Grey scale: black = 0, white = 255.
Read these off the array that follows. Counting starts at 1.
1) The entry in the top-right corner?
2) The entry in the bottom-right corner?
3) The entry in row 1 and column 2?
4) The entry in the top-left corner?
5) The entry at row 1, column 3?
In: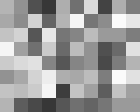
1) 125
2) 154
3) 146
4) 180
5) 80

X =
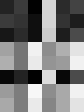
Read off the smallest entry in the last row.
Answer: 125
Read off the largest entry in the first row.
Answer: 212
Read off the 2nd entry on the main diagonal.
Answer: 51
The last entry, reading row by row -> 227
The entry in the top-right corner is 67
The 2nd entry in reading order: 59
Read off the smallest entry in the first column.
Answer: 8
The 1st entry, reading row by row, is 35
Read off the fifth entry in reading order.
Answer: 43
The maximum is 247
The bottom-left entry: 169
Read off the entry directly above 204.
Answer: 212
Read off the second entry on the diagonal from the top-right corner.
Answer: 51
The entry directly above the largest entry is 1
